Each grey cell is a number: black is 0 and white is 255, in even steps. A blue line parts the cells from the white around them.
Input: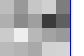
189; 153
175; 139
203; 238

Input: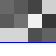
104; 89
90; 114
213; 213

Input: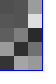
79; 83
86; 83
94; 126

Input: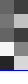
101; 62
117; 193
100; 61

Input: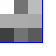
253; 115
172; 171
63; 115

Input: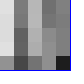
224; 123
220; 120
220; 97

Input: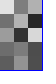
226; 126
113; 179
156; 50

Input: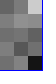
101; 123
126; 144
111; 116
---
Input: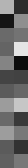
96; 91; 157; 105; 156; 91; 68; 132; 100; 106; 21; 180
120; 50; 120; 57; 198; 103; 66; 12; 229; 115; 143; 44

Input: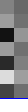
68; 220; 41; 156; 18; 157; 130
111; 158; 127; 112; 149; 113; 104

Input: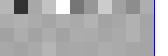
168; 162; 172; 182
164; 173; 176; 50
169; 163; 171; 168
181; 172; 165; 194
167; 162; 174; 254
168; 172; 170; 118
167; 171; 178; 151
173; 166; 163; 204
170; 170; 167; 161
166; 177; 177; 141
165; 166; 165; 174

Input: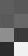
43; 142; 90; 94
240; 58; 103; 88

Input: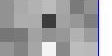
149; 118; 146; 146
132; 121; 173; 170
166; 162; 172; 178
243; 145; 60; 187
137; 151; 162; 166
188; 177; 151; 122
185; 156; 126; 145

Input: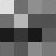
107; 27; 111; 223
88; 54; 183; 111
139; 24; 82; 143
121; 92; 81; 131
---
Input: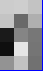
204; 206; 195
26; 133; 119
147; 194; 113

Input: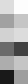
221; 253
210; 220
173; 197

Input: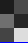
28; 74
68; 221

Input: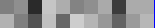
127; 143; 42; 197; 173; 131; 143; 170; 60; 171; 171

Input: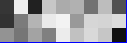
54; 238; 33; 199; 171; 177; 114; 189; 81
147; 118; 163; 128; 236; 193; 217; 198; 17

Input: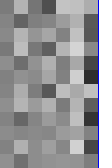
123; 179; 117; 79; 195; 192; 173
137; 180; 149; 166; 130; 193; 87
142; 110; 146; 176; 126; 168; 69
132; 173; 125; 88; 189; 169; 192
131; 103; 133; 155; 139; 191; 52
130; 176; 141; 159; 135; 209; 70
